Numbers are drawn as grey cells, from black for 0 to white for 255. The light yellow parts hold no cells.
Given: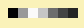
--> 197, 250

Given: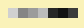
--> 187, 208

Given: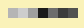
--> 26, 205

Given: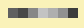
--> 195, 195

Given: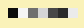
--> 213, 245

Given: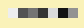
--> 52, 238

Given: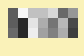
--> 173, 247

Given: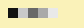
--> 104, 233

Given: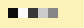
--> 56, 250
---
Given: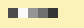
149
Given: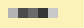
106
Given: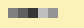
54
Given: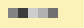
205
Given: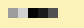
5
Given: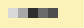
46
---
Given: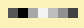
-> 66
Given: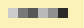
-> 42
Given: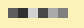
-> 127
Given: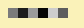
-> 93
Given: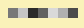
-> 75
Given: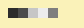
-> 126
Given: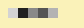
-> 179
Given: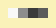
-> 91
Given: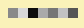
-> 85
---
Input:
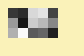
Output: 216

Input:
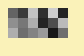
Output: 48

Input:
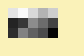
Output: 216

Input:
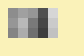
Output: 150

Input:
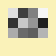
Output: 62

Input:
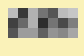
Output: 85

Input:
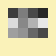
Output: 125

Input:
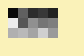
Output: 44

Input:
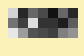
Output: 18
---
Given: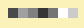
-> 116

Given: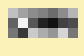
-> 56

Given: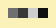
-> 111

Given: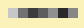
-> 94

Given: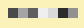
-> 95

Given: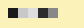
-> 136

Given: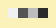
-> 189

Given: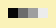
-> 159
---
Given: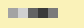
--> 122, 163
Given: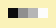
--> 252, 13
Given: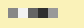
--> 153, 135
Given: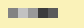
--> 90, 131
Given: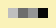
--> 8, 191
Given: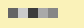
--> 134, 101
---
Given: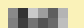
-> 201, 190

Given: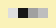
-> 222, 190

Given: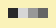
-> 214, 152

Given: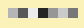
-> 236, 202

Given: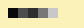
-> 200, 119

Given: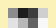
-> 248, 226

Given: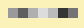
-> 220, 187
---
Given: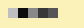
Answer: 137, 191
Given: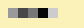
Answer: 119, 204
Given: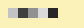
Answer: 145, 218
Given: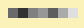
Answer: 151, 223
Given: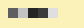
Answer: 37, 223
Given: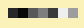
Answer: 126, 239
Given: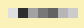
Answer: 120, 223
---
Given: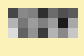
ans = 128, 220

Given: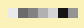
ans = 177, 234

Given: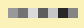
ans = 93, 218

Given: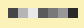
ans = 91, 232

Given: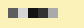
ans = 19, 213

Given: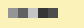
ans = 197, 197

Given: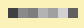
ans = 179, 209

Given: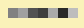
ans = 62, 189
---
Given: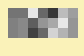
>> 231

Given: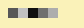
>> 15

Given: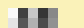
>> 198

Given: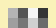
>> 245

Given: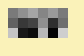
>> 165

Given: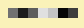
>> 93
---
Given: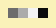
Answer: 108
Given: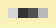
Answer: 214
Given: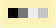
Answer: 5
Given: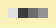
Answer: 225
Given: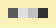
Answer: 89
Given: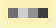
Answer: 111
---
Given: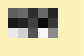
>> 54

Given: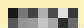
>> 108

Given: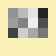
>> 78

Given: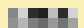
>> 162

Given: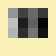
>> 6

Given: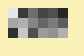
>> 92

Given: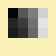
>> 228

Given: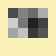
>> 67

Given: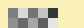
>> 229
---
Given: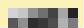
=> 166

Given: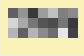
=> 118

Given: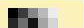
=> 185

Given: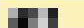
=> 185

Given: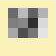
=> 46

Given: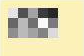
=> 249

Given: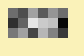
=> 193

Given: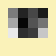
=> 83

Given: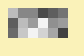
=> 144
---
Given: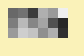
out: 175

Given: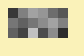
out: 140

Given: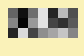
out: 197

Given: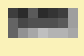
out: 179

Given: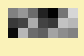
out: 141

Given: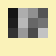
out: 75

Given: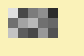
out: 153

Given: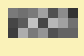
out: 100
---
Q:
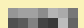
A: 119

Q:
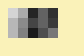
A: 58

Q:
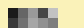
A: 194

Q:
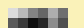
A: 111

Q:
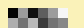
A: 246

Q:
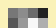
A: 34

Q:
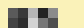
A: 139
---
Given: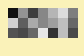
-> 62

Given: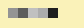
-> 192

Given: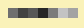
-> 87

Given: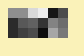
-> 217

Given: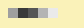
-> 85

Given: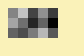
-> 68

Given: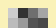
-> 111

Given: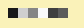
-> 133
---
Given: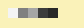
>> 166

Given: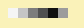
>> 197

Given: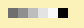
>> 227

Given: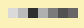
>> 187

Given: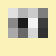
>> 224

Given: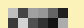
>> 190

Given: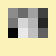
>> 213
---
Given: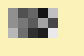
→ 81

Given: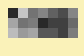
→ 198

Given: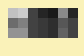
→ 204

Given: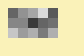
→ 146

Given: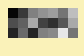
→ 57

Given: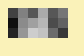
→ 129

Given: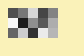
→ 119

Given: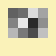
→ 109
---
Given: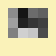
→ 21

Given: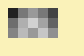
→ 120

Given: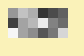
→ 194

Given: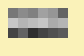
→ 139

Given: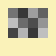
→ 56

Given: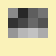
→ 40

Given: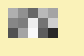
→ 145
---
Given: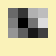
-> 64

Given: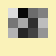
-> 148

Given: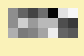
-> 88

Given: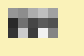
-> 132

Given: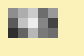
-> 109

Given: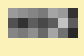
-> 41

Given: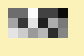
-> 133
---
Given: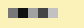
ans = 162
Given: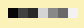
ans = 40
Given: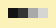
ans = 169
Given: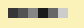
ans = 134
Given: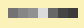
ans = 145
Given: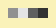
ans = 96
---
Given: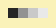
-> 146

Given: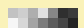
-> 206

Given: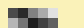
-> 42

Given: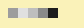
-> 224

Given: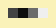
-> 14

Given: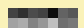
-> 48

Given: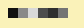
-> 137

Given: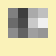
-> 62

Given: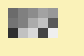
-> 128
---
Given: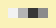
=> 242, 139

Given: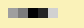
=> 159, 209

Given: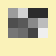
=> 156, 239

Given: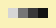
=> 214, 19

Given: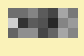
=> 111, 132

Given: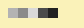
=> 179, 33

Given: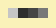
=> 197, 120

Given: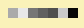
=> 170, 7

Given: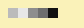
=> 187, 17
